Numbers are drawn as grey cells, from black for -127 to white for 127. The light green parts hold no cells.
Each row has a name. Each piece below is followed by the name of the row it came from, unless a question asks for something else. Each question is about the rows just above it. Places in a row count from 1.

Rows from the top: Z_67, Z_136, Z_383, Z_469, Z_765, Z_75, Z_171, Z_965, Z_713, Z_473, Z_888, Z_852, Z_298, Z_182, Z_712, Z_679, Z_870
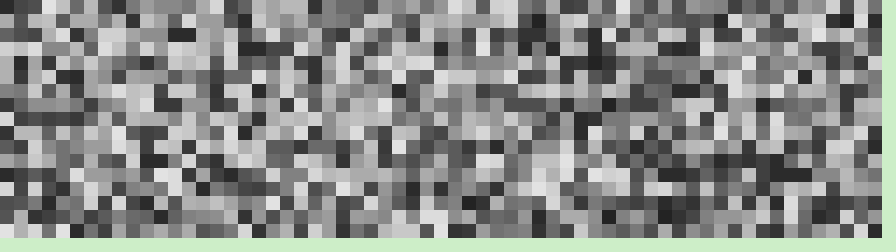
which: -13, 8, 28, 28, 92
Z_888
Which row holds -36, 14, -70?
Z_383
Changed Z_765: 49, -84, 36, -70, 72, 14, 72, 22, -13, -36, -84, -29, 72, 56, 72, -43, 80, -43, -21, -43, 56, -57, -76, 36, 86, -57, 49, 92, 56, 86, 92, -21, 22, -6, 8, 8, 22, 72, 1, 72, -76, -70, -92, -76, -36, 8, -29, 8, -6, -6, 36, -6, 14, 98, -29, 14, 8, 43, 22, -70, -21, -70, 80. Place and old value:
11, -76
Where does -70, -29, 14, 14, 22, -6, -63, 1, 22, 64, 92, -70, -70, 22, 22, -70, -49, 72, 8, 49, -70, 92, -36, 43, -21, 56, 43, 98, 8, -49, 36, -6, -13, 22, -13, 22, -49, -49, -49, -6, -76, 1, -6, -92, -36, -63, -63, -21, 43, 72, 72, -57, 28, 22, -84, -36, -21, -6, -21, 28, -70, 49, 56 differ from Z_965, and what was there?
19, 14

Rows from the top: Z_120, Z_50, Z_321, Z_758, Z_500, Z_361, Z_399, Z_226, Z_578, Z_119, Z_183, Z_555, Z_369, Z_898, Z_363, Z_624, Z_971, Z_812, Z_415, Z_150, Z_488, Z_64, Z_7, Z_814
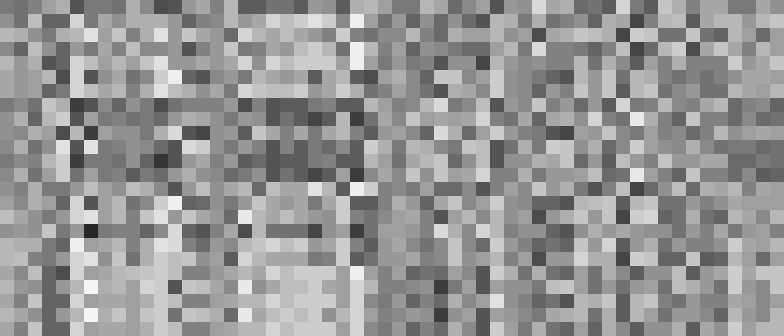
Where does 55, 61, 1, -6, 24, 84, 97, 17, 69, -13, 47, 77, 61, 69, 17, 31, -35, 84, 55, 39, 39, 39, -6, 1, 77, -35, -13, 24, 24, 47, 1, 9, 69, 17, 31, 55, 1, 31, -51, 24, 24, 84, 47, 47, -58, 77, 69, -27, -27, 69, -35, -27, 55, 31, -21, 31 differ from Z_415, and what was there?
30, 39
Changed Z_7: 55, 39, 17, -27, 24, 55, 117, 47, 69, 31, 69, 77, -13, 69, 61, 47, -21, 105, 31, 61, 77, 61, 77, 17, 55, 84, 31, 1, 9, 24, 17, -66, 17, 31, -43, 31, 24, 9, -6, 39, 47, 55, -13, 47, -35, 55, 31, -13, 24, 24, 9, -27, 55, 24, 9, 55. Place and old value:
19, 39
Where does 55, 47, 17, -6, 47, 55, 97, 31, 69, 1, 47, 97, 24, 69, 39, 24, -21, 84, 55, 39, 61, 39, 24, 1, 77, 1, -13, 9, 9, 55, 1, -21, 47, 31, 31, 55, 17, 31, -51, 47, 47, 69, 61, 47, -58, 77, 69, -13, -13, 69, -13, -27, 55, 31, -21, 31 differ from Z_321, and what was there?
40, 39
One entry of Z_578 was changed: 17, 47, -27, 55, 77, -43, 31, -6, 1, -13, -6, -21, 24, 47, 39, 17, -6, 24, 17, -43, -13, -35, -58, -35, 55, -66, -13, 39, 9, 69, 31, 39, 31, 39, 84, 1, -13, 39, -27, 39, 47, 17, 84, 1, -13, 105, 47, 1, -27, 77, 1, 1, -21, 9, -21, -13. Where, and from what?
50, 69

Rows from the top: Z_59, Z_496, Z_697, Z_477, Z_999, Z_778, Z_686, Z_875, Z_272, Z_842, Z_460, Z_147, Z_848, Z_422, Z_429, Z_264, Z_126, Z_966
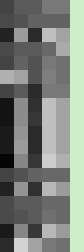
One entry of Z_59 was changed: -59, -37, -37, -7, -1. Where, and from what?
5, -7
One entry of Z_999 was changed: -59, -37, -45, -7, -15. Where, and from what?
2, -29
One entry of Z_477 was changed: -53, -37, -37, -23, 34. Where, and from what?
5, 42
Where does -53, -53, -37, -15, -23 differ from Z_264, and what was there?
2, -45
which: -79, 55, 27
Z_422
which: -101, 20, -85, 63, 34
Z_842
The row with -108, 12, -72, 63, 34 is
Z_272

